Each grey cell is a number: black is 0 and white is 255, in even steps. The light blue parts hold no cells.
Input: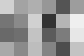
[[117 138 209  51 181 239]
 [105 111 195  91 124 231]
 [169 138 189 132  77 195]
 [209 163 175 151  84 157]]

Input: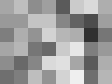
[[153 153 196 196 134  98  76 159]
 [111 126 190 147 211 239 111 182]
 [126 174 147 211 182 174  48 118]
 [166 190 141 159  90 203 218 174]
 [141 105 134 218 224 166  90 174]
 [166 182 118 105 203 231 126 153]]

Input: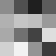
[[177 197 191 154]
 [209 242 148  59]
 [169 113  66 222]
 [140  80  31  92]]

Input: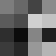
[[ 91  75 208 194]
 [ 59  39 152 181]
 [ 46  11 133  31]
 [125 104  67 139]]

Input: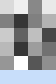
[[203  98 191  70]
 [185  54 157 113]
 [218 239 136 233]
 [128  54 128 179]
 [150 254  86 143]]

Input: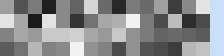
[[ 91 114 182 130 137 242 145 130  75 145  83  75  60 182 194]
 [130 167 153 201 201 207 167 153 201 145 122  99 106  99  91]
 [159  83 122  32 137  99 213 106  39 122 106 159  60 137 227]
 [227 167  26 227 137  53 114 167 175 242 122  75 188  45  75]]
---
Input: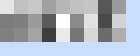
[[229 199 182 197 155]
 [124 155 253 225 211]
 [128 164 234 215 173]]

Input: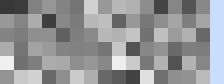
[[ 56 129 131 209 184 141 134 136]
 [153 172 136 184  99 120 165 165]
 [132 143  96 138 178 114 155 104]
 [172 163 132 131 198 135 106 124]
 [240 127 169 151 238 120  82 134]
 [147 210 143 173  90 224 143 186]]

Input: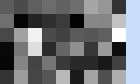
[[ 92  95  97 166  50]
 [111  36  59 135 194]
 [ 72 241  65  86 254]
 [  9 222 101  55  13]
 [  6  68  57  41  65]
 [ 51  69 185 163 173]]

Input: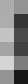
[[172]
 [173]
 [195]
 [164]
 [212]
 [148]]

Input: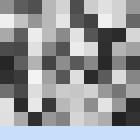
[[143  80 211 205 210]
 [239 149 229  66 210]
 [169 236 138  86  43]
 [ 76 224  83 218 179]
 [ 38 179 141 136 131]
 [ 48 243  87  43 219]
 [112 221 203 208 117]
 [225 232 184 141 153]
 [223  47 130 193  34]]

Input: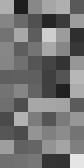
[[175 136 175]
 [133  80  59]
 [115  93 156]
 [135 116 135]
 [133  85  51]
 [ 95  95  84]
 [115 100  33]
 [111 167 163]
 [ 74 124 123]
 [ 86 148 140]
 [158 101 164]
 [112 119  51]]

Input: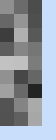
[[143  76]
 [103  79]
 [ 61  88]
 [ 93 118]
 [194 124]
 [145 102]
 [161  35]
 [ 83 170]
 [ 82 167]]
